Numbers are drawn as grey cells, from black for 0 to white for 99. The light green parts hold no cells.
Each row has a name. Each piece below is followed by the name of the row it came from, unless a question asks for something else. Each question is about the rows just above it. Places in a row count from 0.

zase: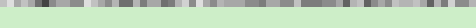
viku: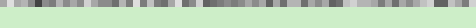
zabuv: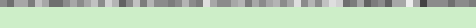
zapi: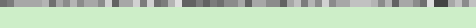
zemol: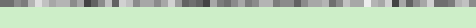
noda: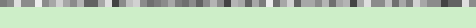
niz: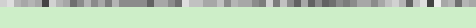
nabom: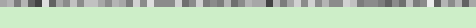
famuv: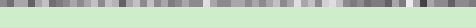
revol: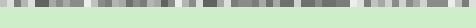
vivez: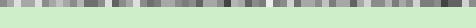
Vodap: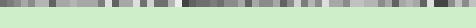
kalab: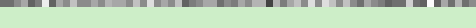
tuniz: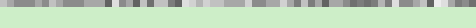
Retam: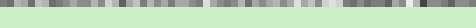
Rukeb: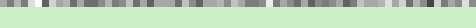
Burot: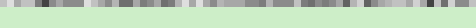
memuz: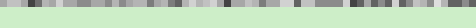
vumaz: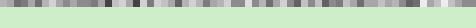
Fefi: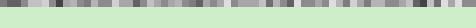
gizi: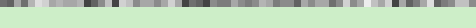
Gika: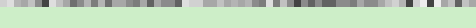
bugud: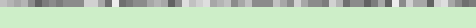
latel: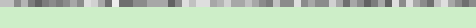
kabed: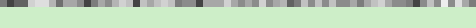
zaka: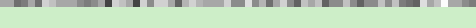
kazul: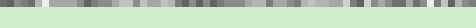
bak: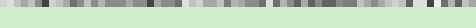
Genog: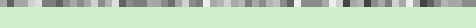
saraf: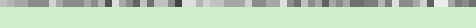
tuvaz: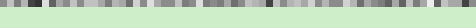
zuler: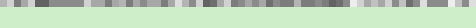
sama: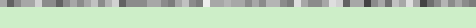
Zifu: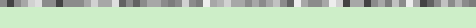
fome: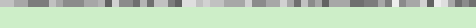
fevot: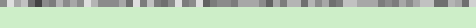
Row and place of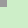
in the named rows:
zemol, 25
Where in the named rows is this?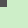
saraf, 15

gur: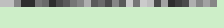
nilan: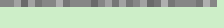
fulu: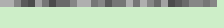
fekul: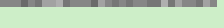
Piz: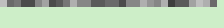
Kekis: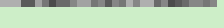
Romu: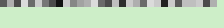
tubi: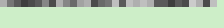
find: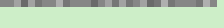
nilan
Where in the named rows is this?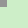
Piz, 21

